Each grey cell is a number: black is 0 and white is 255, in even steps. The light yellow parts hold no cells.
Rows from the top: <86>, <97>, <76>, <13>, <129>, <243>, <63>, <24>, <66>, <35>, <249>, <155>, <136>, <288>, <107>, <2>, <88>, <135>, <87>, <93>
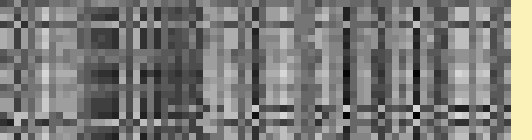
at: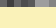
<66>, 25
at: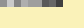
<76>, 6
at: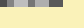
<97>, 64

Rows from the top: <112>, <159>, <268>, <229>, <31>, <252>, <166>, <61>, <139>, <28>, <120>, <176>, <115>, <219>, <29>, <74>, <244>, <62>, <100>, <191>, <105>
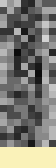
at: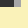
<120>, 3
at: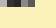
<112>, 3

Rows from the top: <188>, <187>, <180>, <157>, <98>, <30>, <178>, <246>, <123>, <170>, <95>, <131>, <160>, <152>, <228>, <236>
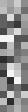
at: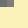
<246>, 3
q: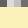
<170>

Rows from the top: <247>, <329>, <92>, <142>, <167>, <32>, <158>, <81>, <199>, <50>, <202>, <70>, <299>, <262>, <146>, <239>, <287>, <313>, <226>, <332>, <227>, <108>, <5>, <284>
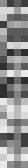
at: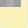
<142>, 2
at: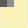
<50>, 2

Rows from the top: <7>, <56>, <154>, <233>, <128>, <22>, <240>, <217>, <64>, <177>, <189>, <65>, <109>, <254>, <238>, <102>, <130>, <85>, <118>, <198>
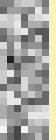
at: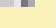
<233>, 1
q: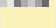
<254>
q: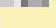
<233>
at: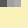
<177>, 3

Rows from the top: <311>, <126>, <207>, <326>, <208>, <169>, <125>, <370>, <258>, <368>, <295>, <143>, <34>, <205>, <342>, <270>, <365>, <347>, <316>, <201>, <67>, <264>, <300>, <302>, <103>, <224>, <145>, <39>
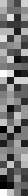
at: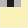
<208>, 2
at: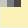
<311>, 1
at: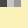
<365>, 2
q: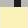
<208>
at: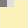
<207>, 1

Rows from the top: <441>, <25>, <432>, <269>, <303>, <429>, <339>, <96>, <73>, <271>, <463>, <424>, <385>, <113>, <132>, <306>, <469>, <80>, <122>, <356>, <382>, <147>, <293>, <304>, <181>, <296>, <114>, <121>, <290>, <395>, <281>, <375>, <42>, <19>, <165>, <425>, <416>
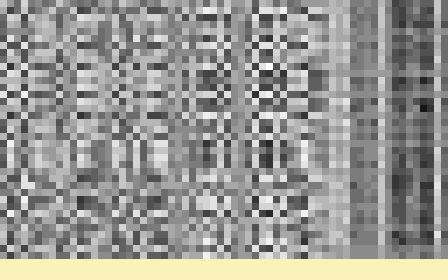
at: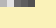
<395>, 40
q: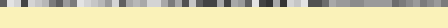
<463>
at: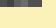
<96>, 57
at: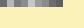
<375>, 10
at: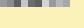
<269>, 34
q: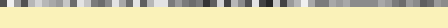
<382>

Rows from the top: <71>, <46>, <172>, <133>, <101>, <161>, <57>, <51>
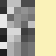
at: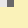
<172>, 1
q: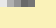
<57>
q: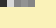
<46>
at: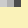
<161>, 2
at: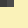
<101>, 4
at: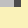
<71>, 2

